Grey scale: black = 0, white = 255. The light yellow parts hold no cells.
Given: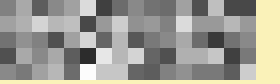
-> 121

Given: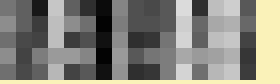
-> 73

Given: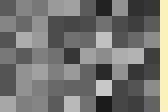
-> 127

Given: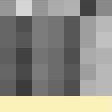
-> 59

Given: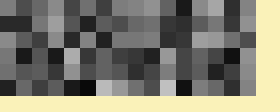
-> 104

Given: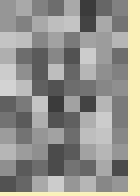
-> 102

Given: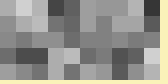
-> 137

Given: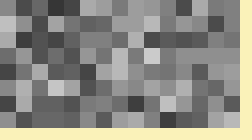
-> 82

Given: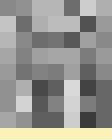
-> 145
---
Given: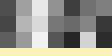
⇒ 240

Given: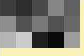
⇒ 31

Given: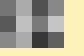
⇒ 55

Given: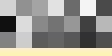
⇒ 92

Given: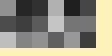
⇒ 144

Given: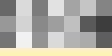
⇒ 146

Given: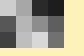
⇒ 216

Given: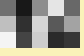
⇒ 205

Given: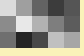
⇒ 72

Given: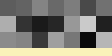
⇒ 57
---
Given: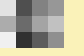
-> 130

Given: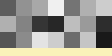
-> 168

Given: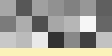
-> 160

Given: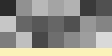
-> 184

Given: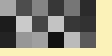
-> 132

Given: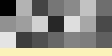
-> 67
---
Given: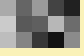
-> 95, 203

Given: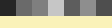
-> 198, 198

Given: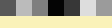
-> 4, 221

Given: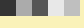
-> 86, 232

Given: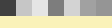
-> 125, 229

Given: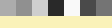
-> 41, 249

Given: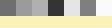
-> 52, 250

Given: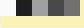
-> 160, 250

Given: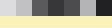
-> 55, 220

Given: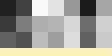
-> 180, 249
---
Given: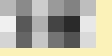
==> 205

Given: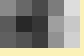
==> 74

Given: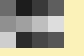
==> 57

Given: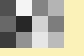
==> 132

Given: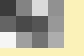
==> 218

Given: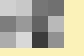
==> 118
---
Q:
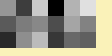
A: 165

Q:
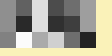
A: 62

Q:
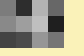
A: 191

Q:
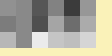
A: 109

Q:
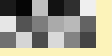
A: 185

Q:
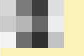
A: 103
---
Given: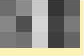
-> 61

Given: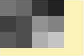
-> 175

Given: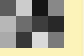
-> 218

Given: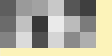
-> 138

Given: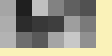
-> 200

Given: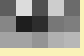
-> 176

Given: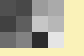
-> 44
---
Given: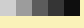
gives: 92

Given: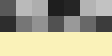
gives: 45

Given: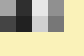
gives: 68

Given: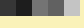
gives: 97

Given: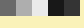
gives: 106

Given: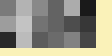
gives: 55

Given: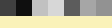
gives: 92

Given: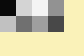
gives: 112

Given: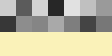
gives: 68

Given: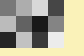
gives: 57
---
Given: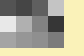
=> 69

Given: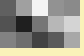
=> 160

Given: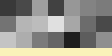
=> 73

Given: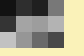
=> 46

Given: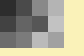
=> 74

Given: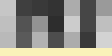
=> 63

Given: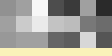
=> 160

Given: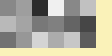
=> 158
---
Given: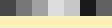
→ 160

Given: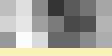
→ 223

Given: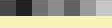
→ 141

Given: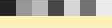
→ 185

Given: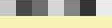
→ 199

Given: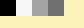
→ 112
